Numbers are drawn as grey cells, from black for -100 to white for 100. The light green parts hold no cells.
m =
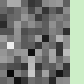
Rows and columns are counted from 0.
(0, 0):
-8
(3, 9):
5
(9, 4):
46
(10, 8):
-83
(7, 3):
20
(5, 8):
41
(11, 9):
9
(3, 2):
24
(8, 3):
11
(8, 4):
41
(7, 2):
18
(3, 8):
-12
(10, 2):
3
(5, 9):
13
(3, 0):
-66
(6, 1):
85
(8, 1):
11
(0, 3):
-20
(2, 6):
-32
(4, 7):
2
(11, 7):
-69
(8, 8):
-15
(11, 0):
-23
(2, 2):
-16
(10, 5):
-35
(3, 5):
-8
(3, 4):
11
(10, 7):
-36
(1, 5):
-7
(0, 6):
7
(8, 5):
3
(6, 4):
-26
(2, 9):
-10
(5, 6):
-78
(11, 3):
-59

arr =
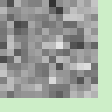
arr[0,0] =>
5
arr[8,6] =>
43
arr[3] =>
[-2, 35, -43, -33, 30, 11, -10, -4, 12, -17, -15, 21, 30, 39]
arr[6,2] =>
24
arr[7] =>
[19, 38, -27, -8, 20, 27, -3, 18, -5, -15, 18, 29, 19, 27]
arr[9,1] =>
-1
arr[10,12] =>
-6
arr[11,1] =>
47
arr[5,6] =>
8
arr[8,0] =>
-40
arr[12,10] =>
29
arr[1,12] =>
40
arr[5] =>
[-5, 46, 2, 0, 18, 23, 8, 19, 47, -10, -17, -16, 33, 43]
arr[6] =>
[-32, 51, 24, -3, 25, 9, 49, 47, 79, 30, -35, -45, 4, -21]
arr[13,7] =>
-8
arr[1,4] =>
20
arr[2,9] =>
55
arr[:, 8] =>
[9, -51, -3, 12, 6, 47, 79, -5, 48, -34, 17, 27, -5, -24]
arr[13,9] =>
-3
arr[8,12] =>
11
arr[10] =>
[54, 23, 9, 32, 21, -1, -10, 33, 17, 17, -5, 15, -6, -2]
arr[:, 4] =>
[1, 20, 10, 30, 17, 18, 25, 20, 11, 23, 21, 5, 33, 16]
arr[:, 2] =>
[40, 10, 7, -43, -24, 2, 24, -27, 43, -3, 9, 28, 8, 12]
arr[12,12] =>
20
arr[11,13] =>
-17
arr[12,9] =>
-6

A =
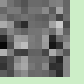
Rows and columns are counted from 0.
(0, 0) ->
13
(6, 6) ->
21
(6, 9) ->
15
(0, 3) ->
-35
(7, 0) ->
39
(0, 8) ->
1
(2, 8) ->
-46
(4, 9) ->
-22
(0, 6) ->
-21
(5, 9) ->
-2
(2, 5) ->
-24
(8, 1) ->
-37
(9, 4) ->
-7
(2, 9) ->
-14
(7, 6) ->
-45
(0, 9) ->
-21
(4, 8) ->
29
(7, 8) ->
-1
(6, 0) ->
-94
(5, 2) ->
24
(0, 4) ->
-17
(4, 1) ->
4
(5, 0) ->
-69
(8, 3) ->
27
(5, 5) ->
-10
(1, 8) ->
29
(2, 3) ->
-10
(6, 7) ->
-83
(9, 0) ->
-60
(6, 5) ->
-8
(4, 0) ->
-25
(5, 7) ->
-68

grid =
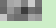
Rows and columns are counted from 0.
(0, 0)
-13
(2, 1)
-3
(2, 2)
-14
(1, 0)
-19
